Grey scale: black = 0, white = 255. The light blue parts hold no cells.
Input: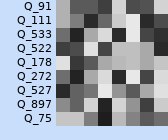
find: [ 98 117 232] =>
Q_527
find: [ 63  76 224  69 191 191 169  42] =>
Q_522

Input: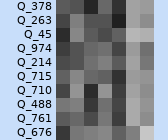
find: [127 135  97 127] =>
Q_676
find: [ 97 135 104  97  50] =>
Q_715
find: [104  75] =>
Q_761
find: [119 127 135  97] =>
Q_676
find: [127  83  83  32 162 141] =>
Q_263
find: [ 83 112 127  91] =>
Q_214
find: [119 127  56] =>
Q_488

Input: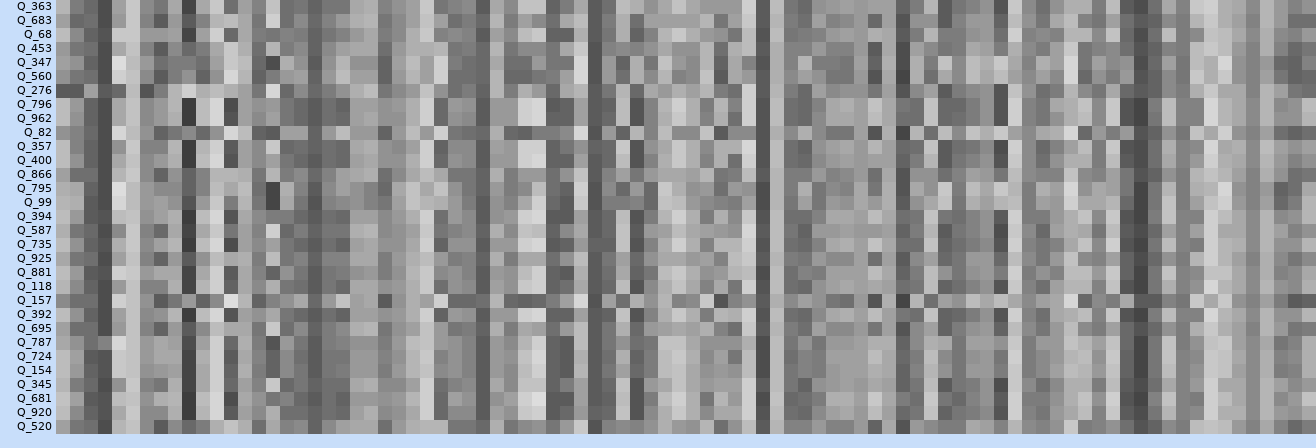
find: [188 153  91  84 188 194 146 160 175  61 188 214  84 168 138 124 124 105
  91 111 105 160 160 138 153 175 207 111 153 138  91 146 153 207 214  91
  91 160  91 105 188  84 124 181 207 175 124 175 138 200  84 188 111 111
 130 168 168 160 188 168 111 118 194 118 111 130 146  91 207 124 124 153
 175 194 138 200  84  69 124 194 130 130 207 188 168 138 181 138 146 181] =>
Q_394
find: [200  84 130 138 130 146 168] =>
Q_453
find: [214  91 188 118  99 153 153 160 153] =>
Q_587
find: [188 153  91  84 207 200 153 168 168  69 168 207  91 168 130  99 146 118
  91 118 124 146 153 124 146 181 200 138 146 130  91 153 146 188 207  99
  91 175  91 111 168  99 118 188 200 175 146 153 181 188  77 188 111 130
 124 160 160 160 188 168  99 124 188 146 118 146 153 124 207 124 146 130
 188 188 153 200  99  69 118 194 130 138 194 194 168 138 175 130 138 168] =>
Q_881
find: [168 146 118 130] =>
Q_681
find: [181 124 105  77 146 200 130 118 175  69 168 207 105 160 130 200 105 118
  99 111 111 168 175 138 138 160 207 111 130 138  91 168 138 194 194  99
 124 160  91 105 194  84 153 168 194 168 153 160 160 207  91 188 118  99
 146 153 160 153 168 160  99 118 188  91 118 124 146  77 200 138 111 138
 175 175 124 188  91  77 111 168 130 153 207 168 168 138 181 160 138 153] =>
Q_345
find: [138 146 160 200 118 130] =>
Q_587

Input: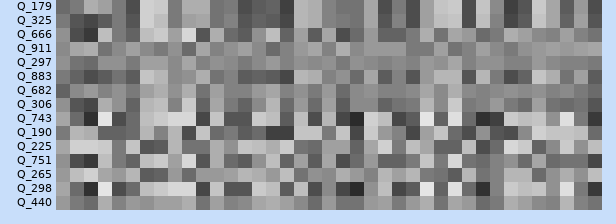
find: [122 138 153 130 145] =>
Q_297
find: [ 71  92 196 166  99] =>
Q_325
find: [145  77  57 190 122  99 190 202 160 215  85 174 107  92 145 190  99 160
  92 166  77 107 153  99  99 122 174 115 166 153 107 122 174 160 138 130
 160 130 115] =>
Q_666

